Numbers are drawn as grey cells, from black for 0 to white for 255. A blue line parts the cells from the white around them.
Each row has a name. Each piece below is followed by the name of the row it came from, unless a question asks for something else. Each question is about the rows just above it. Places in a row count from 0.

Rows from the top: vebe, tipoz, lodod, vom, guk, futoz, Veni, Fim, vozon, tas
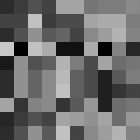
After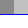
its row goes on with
[95 75 31 52 67]
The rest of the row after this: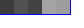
[145 164 109 151]
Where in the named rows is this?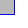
futoz, 4
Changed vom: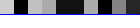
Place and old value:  0, [199]
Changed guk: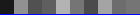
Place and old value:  5, [124]
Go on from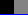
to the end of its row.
[38]

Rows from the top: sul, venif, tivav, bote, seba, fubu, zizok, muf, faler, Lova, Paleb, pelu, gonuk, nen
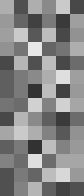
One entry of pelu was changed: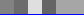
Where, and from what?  3, [108]
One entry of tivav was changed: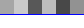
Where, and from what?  0, [159]
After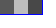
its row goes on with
[146]
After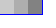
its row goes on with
[ 88 146]
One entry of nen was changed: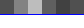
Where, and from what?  2, [181]
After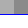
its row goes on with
[202  72]

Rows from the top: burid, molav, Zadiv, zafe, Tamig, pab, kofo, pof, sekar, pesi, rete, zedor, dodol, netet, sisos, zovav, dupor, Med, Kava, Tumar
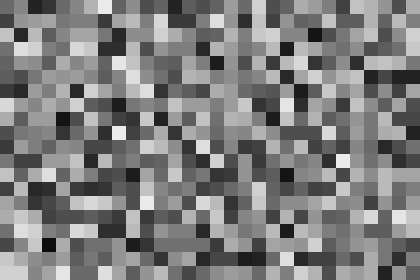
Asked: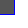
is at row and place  kofo, 19
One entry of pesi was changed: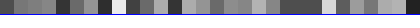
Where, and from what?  19, [141]

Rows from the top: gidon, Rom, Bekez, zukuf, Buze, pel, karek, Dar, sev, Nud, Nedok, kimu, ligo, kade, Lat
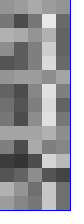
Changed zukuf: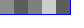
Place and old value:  4, [99]
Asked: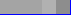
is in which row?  Nud
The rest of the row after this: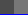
[232 105]
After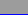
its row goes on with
[141 164]
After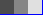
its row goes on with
[127]
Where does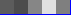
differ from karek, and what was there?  0, [99]

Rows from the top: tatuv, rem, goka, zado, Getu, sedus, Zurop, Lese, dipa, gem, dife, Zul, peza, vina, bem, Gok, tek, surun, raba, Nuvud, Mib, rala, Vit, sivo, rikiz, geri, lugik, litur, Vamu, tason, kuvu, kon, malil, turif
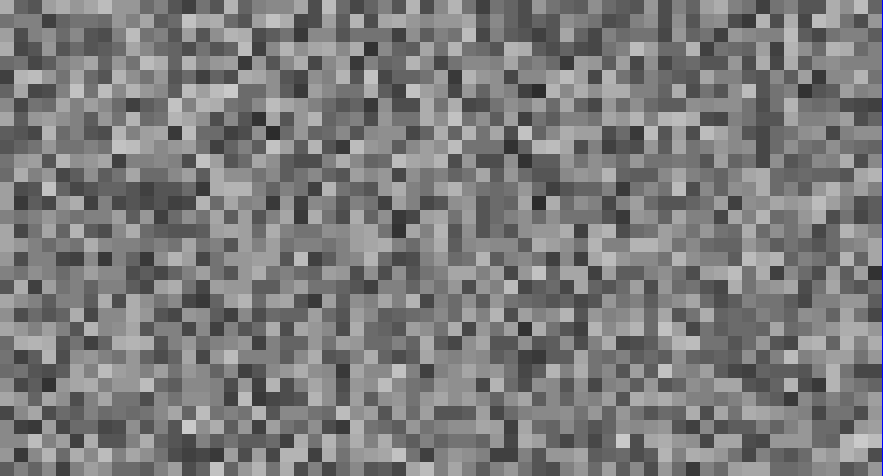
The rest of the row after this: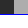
[107 143 129  71 129 159 107  85  85 100 115 159  64 143 137 166 151 159
 188 159 129  77  93]
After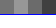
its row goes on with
[ 85 100 100 129  57 115 137 115 188  77 137 100 143 137 173 107 129  93
 151 180 137 159 129]
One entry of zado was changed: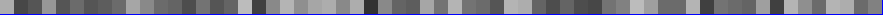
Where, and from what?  38, [93]
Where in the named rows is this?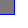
Zul, 48

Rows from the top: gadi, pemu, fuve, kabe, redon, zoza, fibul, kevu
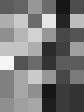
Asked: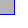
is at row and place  fuve, 1
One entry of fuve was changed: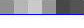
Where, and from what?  2, [210]
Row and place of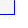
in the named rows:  redon, 0
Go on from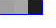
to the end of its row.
[58 51]
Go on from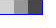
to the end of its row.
[84]
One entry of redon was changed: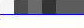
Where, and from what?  1, [84]

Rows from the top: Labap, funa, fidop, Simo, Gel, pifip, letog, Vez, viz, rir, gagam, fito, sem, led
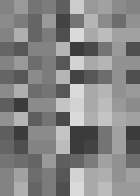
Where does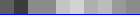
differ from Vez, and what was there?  6, [169]
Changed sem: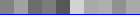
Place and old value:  9, [161]

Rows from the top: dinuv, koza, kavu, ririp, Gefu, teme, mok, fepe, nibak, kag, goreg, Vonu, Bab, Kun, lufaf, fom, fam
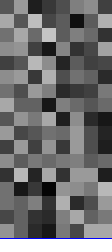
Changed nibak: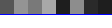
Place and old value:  7, [23]
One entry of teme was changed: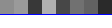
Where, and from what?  4, [78]
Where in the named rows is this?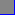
ririp, 4
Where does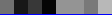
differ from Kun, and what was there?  5, [141]
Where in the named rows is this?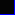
Kun, 3
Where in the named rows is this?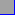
ririp, 7
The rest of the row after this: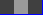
[148  56 154  78  30]

